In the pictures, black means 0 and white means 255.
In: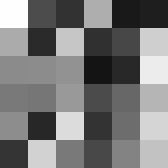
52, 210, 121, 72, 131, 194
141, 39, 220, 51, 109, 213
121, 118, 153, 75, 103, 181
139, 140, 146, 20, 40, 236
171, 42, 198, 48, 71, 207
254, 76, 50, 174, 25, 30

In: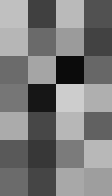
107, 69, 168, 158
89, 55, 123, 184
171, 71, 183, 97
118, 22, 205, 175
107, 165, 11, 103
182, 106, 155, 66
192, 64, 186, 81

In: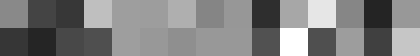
54, 37, 72, 79, 158, 152, 143, 152, 152, 81, 255, 79, 157, 64, 198
137, 68, 55, 191, 158, 157, 175, 133, 151, 46, 167, 230, 134, 36, 152

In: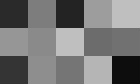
52, 142, 117, 181, 13
150, 138, 191, 108, 113
42, 125, 35, 157, 191

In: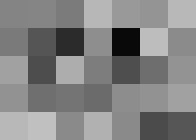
184, 192, 138, 177, 138, 75, 86
146, 111, 116, 107, 141, 146, 161
161, 77, 173, 125, 78, 110, 147
122, 85, 43, 142, 9, 189, 139
132, 133, 123, 183, 153, 148, 184

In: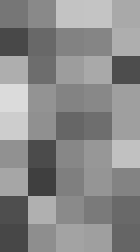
71, 142, 163, 159, 101
78, 176, 138, 122, 105
166, 63, 127, 149, 131
145, 75, 135, 151, 193
205, 144, 102, 110, 159
219, 147, 131, 136, 159
174, 109, 157, 169, 77
72, 104, 130, 133, 174
118, 137, 195, 196, 169

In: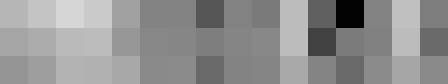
149, 158, 179, 177, 168, 138, 139, 105, 131, 133, 169, 132, 105, 139, 166, 138
165, 172, 186, 188, 151, 135, 134, 126, 133, 136, 188, 65, 123, 129, 188, 106
182, 196, 214, 202, 161, 131, 131, 86, 130, 122, 188, 95, 3, 130, 192, 125

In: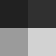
155, 210
33, 48
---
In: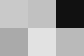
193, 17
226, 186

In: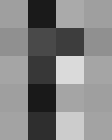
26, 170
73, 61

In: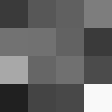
87, 96
113, 98

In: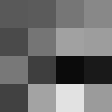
91, 118
117, 161

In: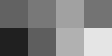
120, 161
94, 177

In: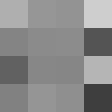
150, 147
139, 140

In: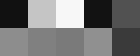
197, 247
128, 122

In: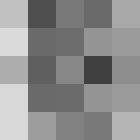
79, 121
106, 109
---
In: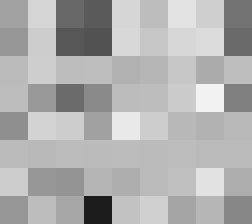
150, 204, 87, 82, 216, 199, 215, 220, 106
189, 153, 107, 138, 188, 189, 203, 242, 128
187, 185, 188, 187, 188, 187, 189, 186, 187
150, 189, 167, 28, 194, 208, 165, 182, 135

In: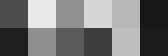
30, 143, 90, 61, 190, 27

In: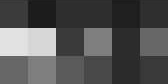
225, 215, 57, 126, 44, 102

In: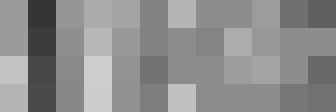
155, 60, 143, 183, 152, 130, 141, 132, 172, 151, 141, 141
180, 74, 136, 204, 145, 125, 193, 141, 141, 141, 118, 113

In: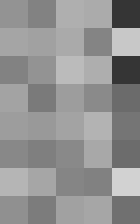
165, 161, 170, 132, 200
163, 122, 157, 138, 107
136, 127, 137, 168, 108
144, 124, 161, 166, 112

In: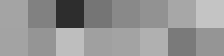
163, 149, 190, 160, 163, 176, 122, 149

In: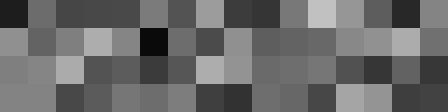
144, 99, 127, 173, 133, 10, 109, 75, 144, 94, 99, 104, 136, 145, 172, 112
131, 131, 72, 91, 118, 109, 125, 63, 50, 110, 103, 71, 165, 148, 62, 66

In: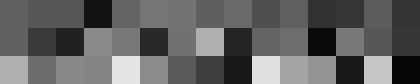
97, 58, 33, 137, 121, 41, 113, 175, 36, 100, 110, 11, 121, 87, 55
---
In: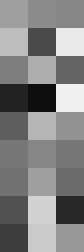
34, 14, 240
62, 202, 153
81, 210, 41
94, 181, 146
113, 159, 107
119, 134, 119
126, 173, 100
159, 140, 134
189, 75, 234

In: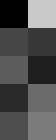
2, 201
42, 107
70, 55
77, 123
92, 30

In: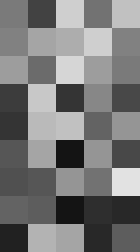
33, 179, 165, 40, 93
52, 186, 193, 99, 149
60, 200, 52, 135, 72
80, 86, 149, 114, 226
86, 165, 20, 149, 72
99, 93, 20, 46, 40
122, 66, 207, 114, 193
129, 165, 173, 207, 129
157, 107, 214, 157, 122

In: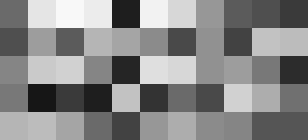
79, 157, 91, 181, 165, 139, 73, 145, 66, 194, 188
106, 229, 248, 236, 30, 242, 215, 151, 91, 79, 58
120, 22, 58, 30, 194, 51, 106, 73, 209, 173, 112
133, 202, 209, 133, 37, 223, 215, 145, 157, 120, 44
181, 188, 165, 106, 66, 151, 173, 139, 133, 85, 85

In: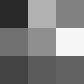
41, 178, 129
68, 91, 98
113, 143, 247

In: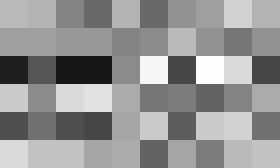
30, 86, 23, 23, 139, 246, 71, 254, 218, 71
79, 112, 79, 71, 165, 202, 93, 202, 210, 112
159, 159, 152, 152, 131, 139, 186, 146, 118, 146
186, 179, 131, 105, 179, 105, 146, 159, 210, 179
202, 139, 218, 226, 171, 118, 124, 99, 131, 171
218, 194, 194, 165, 171, 99, 165, 124, 186, 194

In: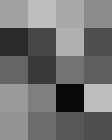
42, 71, 176, 79
101, 57, 115, 95
147, 109, 87, 79
155, 127, 9, 190
162, 190, 169, 140
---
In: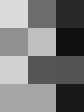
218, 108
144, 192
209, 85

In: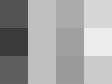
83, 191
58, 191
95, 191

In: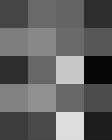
69, 106
126, 136
46, 103

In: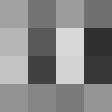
162, 115
182, 89
195, 65

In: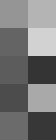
149, 180
100, 210
92, 52

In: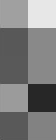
160, 231
88, 137
89, 137

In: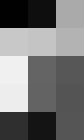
1, 14
200, 196
240, 100
